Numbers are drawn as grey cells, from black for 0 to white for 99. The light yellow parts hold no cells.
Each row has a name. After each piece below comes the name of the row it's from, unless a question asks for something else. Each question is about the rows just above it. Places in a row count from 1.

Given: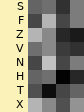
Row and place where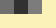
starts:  S, 2
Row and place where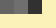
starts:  S, 1
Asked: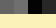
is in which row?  H
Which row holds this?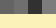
S
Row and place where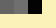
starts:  H, 1
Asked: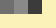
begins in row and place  V, 1
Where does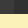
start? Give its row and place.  V, 3

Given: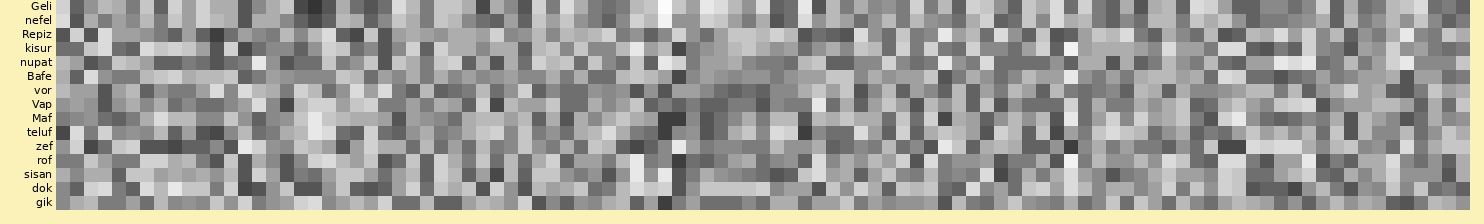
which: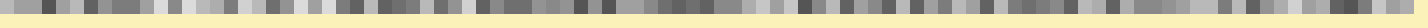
vor
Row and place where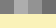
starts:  Bafe, 65
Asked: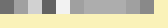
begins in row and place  kisur, 69
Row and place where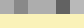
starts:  kisur, 30

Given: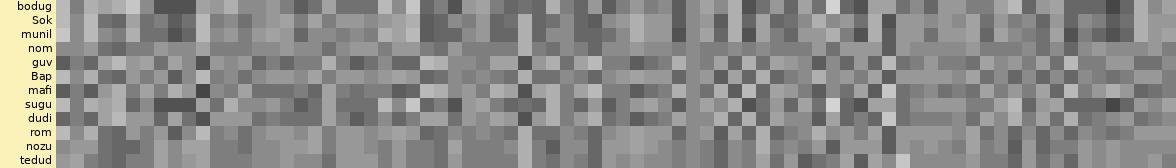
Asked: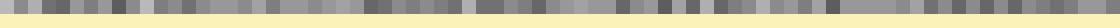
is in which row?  Bap
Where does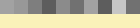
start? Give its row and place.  mafi, 52
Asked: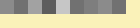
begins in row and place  mafi, 56
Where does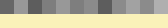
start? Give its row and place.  bodug, 38

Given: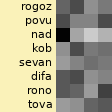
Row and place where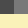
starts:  kob, 2
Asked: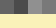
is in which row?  rogoz
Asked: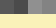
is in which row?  difa
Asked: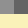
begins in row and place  tova, 2
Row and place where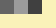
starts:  rono, 2
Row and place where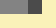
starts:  povu, 2

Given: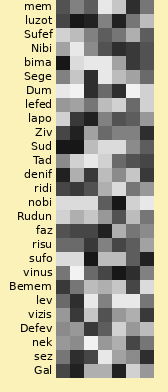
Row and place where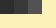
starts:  Nibi, 5
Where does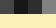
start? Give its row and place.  vinus, 4

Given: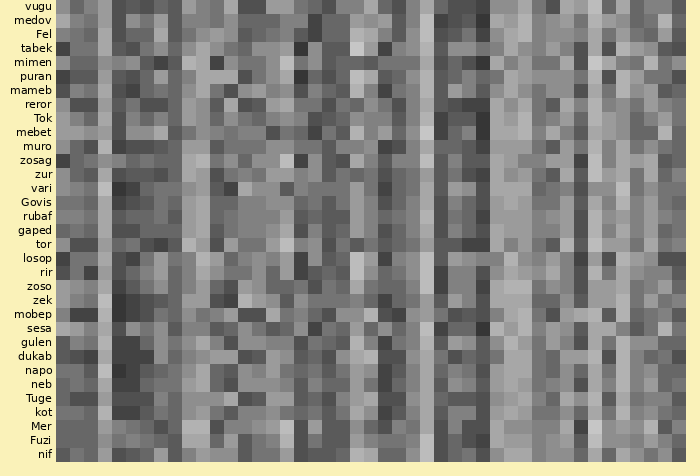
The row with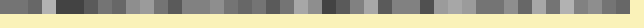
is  kot
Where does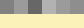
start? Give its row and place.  Tok, 36
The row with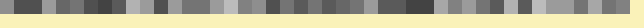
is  tor
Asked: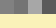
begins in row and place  rubaf, 2
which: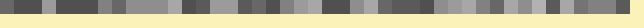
Tuge
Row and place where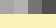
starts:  mobep, 33
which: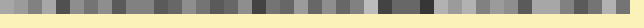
sesa

